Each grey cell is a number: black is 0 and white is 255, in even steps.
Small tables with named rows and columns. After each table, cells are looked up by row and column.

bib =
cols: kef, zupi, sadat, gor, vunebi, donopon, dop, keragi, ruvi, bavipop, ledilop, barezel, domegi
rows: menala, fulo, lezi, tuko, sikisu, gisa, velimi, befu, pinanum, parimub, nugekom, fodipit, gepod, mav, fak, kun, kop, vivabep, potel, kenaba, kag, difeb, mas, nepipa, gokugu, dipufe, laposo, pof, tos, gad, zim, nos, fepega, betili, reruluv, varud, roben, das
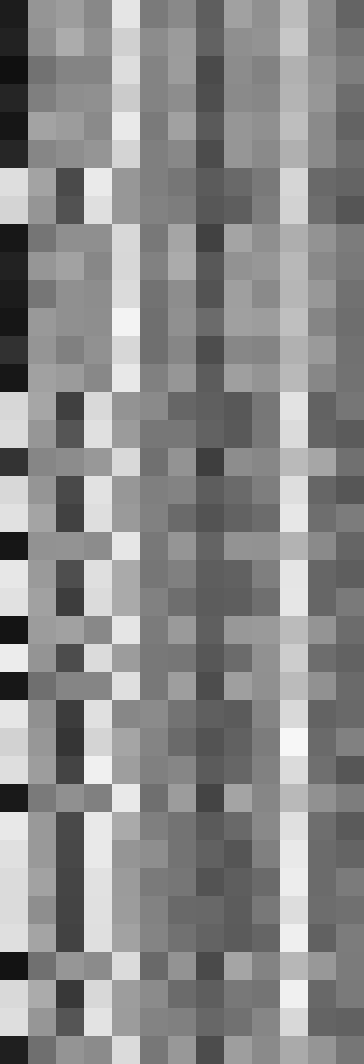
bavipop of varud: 116
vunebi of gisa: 212
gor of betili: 223
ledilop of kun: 219
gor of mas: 136
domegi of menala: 100
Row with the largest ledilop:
laposo

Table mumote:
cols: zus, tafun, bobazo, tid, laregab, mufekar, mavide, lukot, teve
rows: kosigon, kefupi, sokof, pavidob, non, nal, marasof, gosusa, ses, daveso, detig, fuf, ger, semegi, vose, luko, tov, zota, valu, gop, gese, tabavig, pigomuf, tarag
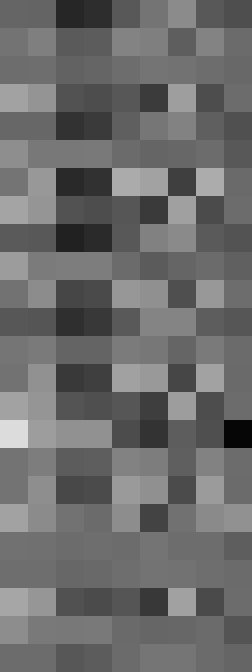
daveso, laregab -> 107
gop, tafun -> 112
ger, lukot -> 122
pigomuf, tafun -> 121
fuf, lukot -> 93
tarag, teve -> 101
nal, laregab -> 107
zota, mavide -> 75
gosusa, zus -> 164
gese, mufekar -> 115
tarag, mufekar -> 117

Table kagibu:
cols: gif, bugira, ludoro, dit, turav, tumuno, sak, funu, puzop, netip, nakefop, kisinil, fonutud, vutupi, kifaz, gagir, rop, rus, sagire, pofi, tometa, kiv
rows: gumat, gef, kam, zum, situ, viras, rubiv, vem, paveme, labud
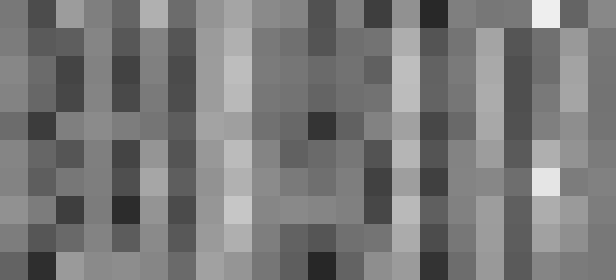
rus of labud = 153
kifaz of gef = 174
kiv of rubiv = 129
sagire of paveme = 93
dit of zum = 132
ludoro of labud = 154
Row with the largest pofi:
gumat

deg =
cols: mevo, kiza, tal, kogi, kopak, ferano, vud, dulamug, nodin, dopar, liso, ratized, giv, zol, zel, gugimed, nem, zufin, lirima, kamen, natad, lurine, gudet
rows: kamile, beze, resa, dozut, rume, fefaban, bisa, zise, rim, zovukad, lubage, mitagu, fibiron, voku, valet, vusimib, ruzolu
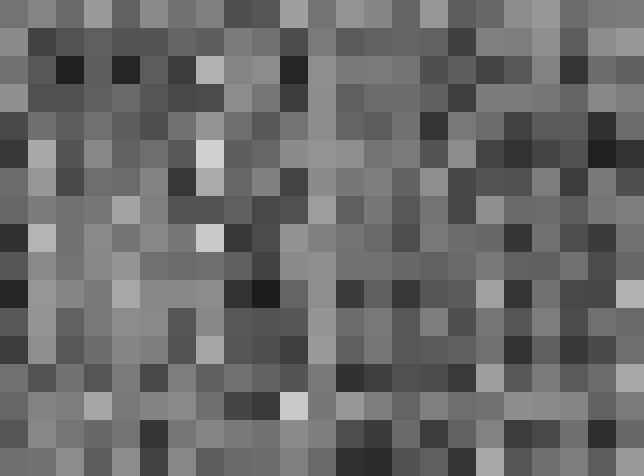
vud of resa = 60
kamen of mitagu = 125
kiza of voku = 82
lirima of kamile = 140
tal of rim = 114
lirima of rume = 65
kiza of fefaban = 169
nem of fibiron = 96
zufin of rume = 108
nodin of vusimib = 121
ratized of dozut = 141
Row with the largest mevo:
dozut

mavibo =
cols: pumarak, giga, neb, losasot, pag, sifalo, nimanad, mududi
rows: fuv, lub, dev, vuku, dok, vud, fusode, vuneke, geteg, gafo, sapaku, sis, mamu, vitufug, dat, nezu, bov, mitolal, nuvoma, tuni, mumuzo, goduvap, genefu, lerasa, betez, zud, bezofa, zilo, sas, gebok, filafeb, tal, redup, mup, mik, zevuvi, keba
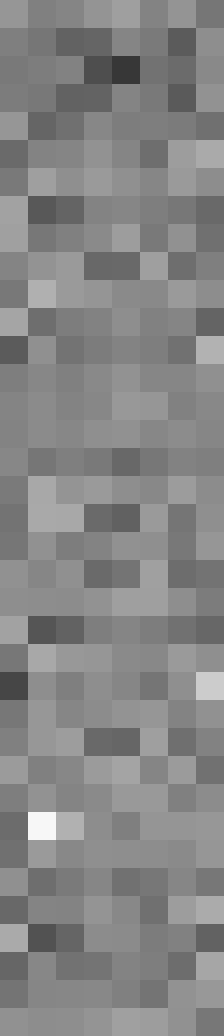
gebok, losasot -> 141
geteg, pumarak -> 160
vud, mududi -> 170
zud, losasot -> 140
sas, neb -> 132
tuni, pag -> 145
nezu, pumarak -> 131
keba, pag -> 160
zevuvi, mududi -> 152
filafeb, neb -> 136
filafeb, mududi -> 150
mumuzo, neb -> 144
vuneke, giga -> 88
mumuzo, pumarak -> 145
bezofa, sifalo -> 159
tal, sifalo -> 119
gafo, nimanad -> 110
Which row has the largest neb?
gebok

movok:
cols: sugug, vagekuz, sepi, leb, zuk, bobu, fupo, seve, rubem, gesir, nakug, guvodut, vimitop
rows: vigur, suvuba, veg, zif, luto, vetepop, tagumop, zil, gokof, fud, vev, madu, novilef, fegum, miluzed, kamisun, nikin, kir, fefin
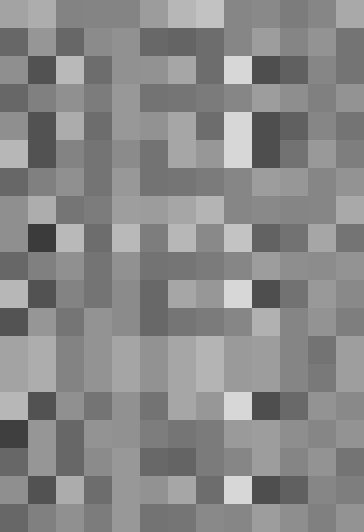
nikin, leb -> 139
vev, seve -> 151
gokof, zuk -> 185
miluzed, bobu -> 115
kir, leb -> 109
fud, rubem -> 134
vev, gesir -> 78
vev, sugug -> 183
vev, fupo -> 166
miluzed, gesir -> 78
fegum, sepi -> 131
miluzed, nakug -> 105
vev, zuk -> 139
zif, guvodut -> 128
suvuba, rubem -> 134
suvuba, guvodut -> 147
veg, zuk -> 145

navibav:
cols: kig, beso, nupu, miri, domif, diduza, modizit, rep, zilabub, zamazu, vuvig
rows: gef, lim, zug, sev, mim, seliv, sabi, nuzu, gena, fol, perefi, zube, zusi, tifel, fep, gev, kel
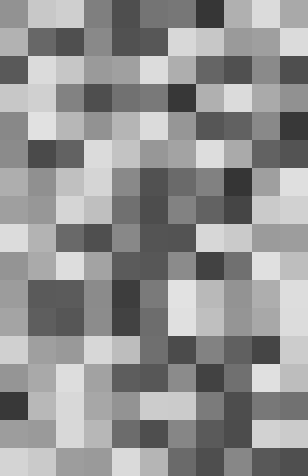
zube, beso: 94
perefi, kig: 156
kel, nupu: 157
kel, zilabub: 135
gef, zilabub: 176
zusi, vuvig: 204
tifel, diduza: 87
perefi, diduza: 122
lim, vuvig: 219
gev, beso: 154
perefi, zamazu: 174
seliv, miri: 219
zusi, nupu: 153
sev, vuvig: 145
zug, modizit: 174
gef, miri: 127
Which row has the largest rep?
seliv

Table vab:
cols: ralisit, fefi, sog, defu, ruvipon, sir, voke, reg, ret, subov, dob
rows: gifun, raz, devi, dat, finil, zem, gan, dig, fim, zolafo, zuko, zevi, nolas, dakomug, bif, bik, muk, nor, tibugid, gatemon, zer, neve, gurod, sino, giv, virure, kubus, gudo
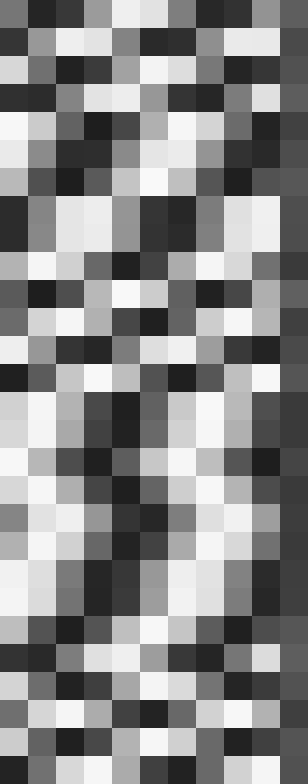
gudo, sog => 216
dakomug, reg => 86
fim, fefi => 136
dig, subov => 240
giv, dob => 82
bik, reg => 246
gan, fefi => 80
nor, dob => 58
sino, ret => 118
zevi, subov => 182
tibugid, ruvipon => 52
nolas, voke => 240

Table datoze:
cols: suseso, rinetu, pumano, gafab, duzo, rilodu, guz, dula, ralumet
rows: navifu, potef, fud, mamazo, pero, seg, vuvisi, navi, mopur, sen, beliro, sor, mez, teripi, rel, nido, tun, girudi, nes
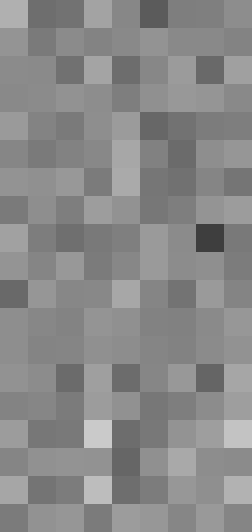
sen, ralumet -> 124
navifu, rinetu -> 110
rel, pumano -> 123
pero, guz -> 114
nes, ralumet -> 133
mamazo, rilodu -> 144
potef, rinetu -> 122

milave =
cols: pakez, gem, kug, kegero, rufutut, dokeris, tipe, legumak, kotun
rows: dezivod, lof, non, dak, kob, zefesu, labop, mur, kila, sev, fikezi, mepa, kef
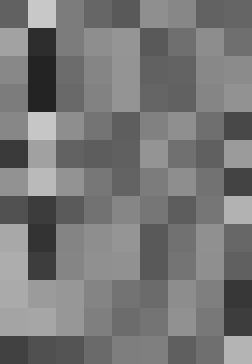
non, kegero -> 133
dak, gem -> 35
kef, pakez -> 65
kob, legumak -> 111
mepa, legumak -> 120
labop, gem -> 186

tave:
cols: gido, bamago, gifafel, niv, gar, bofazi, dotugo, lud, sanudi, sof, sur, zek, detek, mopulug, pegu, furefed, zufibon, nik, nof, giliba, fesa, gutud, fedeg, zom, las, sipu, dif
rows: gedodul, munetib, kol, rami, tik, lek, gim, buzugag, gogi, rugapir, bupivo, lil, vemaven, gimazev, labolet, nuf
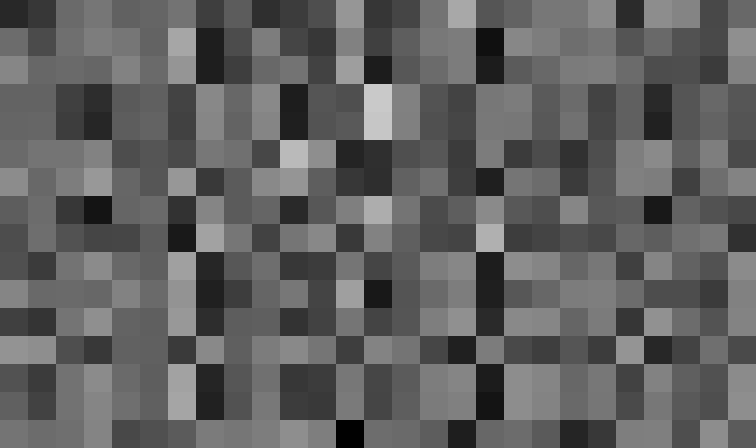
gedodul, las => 132
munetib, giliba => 125
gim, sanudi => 91
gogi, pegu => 95
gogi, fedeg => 103
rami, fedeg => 96
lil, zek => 66
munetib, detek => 129
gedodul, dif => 104
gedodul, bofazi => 101
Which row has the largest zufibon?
gedodul

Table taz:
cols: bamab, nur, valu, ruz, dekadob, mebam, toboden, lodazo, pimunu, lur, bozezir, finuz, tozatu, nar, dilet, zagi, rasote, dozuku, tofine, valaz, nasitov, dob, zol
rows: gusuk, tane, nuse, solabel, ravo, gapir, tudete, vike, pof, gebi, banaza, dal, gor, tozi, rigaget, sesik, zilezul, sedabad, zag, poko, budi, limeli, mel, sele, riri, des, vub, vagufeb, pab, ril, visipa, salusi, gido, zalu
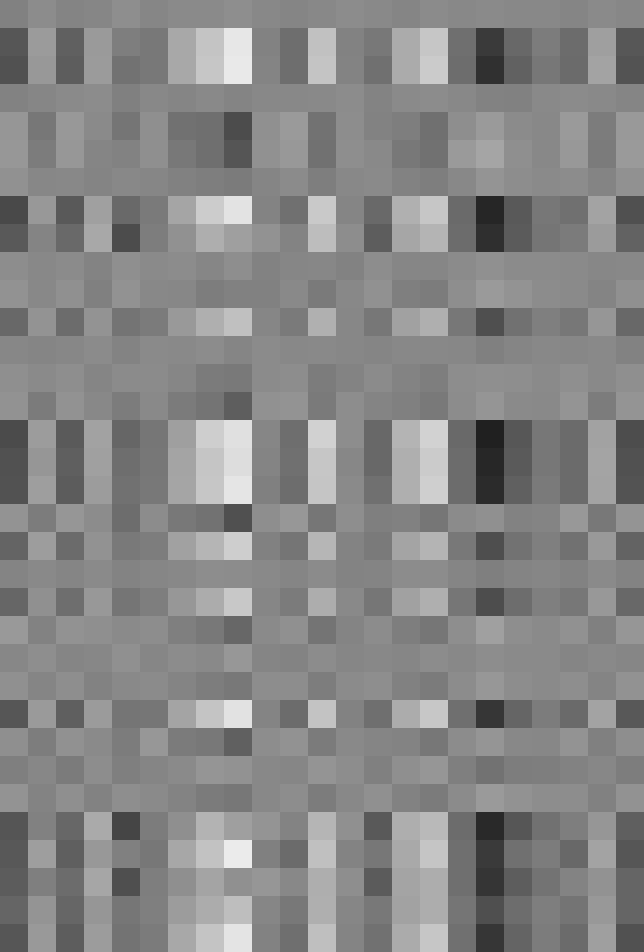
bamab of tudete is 145
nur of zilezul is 150
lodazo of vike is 204
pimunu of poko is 206
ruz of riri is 130
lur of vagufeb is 136
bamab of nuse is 81
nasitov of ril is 126
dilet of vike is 176
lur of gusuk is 136
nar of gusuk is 137
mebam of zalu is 123
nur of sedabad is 158
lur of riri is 141
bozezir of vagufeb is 134
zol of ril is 95
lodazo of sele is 137

